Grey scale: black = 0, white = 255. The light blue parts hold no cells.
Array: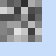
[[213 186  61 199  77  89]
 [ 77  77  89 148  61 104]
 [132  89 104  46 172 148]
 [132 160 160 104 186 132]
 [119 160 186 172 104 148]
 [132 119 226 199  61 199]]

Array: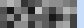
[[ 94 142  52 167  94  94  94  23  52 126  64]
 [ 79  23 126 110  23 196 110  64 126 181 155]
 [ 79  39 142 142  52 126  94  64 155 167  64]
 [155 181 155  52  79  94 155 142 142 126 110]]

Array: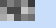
[[156  71  71 198 156]
 [170 198  85 128 112]
 [ 85 128  99 144  58]]

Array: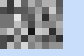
[[ 75  59  89  89 116 159 101 202 101]
 [159 202 116 202  21 202 190  47 159]
 [ 75 190 131 214 131 159 116 146 146]
 [ 75  59 159  59 146 116  75 101  47]
 [116 116 190 146  75 159 131 131 175]
 [190  59 214 101 175 131 175 175  89]
 [116 116 229 101  89 175  47 146 131]]

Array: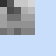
[[174  76  90 174 186]
 [114 130 102 130 130]
 [160 114 114 160 160]
 [160 146 146 146 146]
 [ 49  90 200 200 213]]

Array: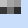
[[ 55 109  43]
 [192 164 151]]

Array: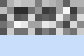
[[190 137  44  44 113 150  59  72 163 247  59 150]
 [ 72 202  84  97 217  84  97  84 232 150  97 217]
 [ 84 202 113 113 202  84 125  97 217 137 113 202]
 [ 97 178 202 190 190 125 190 178 163  97 178 178]
 [113 150 247 232 163 163 232 217 137  72 217 137]]

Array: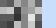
[[ 91  91  50 134 228 105]
 [189 201  63 147 161 201]
 [105  91 174 134 174 105]
 [ 79  63 189 134 201  79]]
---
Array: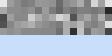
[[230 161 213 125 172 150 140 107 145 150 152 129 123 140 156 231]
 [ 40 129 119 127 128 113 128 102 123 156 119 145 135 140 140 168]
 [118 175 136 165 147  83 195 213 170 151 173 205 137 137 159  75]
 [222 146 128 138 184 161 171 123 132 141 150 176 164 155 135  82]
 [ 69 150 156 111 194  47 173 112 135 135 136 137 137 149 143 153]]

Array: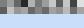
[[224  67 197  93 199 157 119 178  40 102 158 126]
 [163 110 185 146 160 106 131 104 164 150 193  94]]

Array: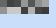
[[163 144  86 150  74  65 102]
 [ 59  68 177  63 201 200 147]]

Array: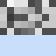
[[ 75 227  90  72 228 226 246  80]
 [205 206  89 165 181 190  80 196]
 [201  79 192 207  81  85  58 205]
 [201 203  94 163 178 187  83 192]
 [ 78  77 223 115 104  82 219  71]]

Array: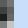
[[117  91]
 [ 95  64]
 [104  30]
 [197 124]]

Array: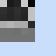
[[  7 203  35  26 203]
 [193  40  47  39  47]
 [193  37  44  38  43]
 [ 41 172 171 180 173]
 [115 120 111 114 114]
 [115 115 115 115 115]]

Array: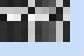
[[ 37 204  87  72  50 207  34  41  32  40]
 [202  32 148 171 186  26 195 193 199 197]
 [223  45  19 228 225 248  30 232 246  21]
 [ 42 196  91  76  57 202  42  48  38  48]
 [ 44 197  86  75  51 199  38  47  39  45]
 [ 41 198  90  75  56 203  40  47  37  46]]
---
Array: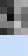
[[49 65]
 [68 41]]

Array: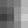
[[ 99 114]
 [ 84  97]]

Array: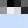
[[110   7]
 [153 241]]

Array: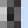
[[148  91]
 [203  52]]

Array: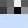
[[ 86 106]
 [ 55 119]]

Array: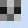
[[116 193]
 [ 22 158]]

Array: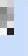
[[220 207]
 [131 178]]

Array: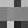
[[188 190]
 [126 139]]
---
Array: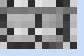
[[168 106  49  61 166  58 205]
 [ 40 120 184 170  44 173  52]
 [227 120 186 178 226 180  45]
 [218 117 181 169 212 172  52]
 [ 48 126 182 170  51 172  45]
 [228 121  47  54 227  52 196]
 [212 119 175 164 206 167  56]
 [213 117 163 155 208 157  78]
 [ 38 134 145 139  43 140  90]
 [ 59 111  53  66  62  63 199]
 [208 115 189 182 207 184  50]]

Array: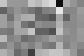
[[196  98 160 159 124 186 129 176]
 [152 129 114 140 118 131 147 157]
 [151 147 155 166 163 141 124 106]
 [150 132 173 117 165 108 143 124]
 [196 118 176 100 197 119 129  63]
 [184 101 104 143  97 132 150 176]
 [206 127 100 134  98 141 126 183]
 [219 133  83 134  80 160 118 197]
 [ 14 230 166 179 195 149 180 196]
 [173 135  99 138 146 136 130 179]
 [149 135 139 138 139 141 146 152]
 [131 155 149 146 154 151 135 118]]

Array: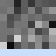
[[117 112 129 115 115 115 206]
 [113 124  77  82 115  84  11]
 [ 35  57  93 117 124 210  79]
 [ 93  91 121 118 109 119 114]
 [ 54 126 106  62 143 168  94]
 [ 94  79 114 174  71 137 141]
 [ 86 118  95 135  93 111  66]
 [ 80 148  99  20 180 157 136]]

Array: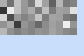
[[174  53 214 146 183]
 [114 236  77 170 144]
 [194 191 154  60 128]
 [153 151 131 149 141]
 [122 172 148 133 132]
 [217 126 196 104 147]
 [160 190 126 140 143]
 [ 98 125 164 160 163]
 [182 161 160 150 150]
 [121 156 123 239 137]
 [130 224 108 148 129]]

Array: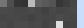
[[117  74  70  73]
 [ 78  72  72  69]
 [ 53  70  72  74]
 [ 51  70  70  74]
 [187  74  66  71]
 [ 96  70  71  73]
 [ 89  65  69  67]
 [ 84  72  70  74]
 [ 55  69  75 222]
 [ 62  71  72  66]
 [ 70  73  70  68]]

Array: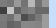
[[124  63 123 119]
 [117 197 113  99]
 [153  98 148 106]
 [115 122  77 136]
 [183 130  99 135]
 [114 105 121 132]
 [150 104 155 156]]

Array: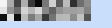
[[243 227  16]
 [170 145 224]
 [ 67 106  15]
 [175 211 188]
 [ 57 183 124]
 [  9 216 166]
 [118 136  58]
 [208  99 115]
 [ 91 146 182]
 [187 161 186]
 [ 48 160 141]
 [110 165 193]
 [140 130  84]]

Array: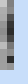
[[200 173 169 149 141 150 187 158 158 159]
 [128 137  80  53  44  68 119 140  45 149]]
